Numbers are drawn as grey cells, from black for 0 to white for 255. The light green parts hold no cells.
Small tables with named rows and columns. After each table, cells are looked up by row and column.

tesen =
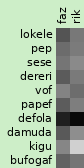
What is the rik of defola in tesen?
9
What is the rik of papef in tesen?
126
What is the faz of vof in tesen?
131
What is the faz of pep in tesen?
108
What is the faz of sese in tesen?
117
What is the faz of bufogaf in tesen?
98
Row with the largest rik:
kigu

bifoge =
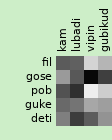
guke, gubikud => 158
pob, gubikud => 205
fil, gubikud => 181
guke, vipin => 167
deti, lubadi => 60
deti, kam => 127
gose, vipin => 8

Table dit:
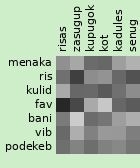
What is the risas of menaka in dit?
144
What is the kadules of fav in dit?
103
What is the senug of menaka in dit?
177
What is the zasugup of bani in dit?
204
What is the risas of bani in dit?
123
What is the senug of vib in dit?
126
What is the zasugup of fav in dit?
72
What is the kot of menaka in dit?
103
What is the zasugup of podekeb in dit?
131
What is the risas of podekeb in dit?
111
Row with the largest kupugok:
fav

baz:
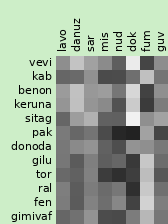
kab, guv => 116
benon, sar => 152
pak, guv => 69
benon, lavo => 155
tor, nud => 47
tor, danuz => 97
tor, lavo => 105
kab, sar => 145
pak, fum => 162
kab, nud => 76
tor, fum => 189
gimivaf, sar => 147
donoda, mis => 97
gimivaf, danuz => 113
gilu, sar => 127

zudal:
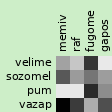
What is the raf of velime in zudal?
198
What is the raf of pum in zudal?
231
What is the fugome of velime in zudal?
54
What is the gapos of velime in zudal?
233
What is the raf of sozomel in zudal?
155
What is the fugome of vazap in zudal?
173
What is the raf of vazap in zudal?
59
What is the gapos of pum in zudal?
141
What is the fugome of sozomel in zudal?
117
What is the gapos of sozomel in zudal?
157
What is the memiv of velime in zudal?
162
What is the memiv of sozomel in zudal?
88
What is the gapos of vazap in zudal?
79
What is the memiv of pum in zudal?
232
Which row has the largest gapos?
velime

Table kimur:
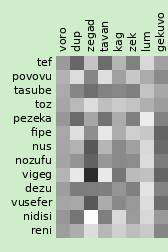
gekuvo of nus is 106
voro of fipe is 168
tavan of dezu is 127
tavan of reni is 183
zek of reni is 189
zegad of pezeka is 166
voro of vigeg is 180
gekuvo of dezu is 131
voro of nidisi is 150
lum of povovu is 171
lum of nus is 216
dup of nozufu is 148
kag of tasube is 135
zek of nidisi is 155
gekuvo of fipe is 99
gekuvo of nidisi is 153
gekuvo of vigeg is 100
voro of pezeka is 151
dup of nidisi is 117

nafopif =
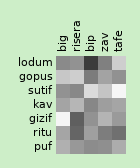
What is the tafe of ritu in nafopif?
112
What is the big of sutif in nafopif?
146
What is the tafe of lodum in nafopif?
206
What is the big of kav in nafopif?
164
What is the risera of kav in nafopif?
182
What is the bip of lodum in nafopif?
59
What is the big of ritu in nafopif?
165
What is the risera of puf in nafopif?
152
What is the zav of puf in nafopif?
143
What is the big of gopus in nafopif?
199
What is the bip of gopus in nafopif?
124
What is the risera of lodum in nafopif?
146
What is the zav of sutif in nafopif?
196
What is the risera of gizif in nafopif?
95
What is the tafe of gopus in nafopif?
145
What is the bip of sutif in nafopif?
219
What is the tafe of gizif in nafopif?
154
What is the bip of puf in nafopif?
140
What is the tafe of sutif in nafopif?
246
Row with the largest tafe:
sutif

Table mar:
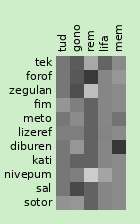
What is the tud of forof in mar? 119
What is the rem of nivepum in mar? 204
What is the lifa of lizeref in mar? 132
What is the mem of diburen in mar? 54
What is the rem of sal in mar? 98
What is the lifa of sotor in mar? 134
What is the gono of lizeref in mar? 126
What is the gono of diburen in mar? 150
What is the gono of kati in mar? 98
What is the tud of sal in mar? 119
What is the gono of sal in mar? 73
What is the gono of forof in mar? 87
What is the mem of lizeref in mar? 138
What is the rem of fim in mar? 98

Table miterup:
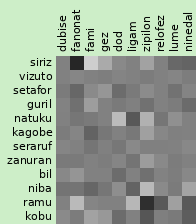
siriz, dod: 137
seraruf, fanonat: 129
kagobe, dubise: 124
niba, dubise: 116
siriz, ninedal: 100
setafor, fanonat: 103
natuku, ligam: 88

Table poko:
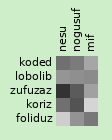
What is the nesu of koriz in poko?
112
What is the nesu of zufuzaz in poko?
51
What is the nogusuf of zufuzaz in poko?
91
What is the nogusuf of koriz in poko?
83
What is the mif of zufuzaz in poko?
161
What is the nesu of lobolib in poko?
149
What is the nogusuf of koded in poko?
123
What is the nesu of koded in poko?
112
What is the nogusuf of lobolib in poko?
143
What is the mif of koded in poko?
166
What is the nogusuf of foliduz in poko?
147
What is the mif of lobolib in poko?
139
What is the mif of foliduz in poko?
120
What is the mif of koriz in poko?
213
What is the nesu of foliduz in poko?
206

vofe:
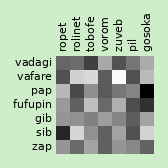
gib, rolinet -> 145
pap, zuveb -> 119
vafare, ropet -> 81
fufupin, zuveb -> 175
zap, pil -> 136
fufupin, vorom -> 105
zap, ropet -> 149
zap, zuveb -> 149
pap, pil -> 132
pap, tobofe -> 143
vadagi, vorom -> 168
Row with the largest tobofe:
vafare

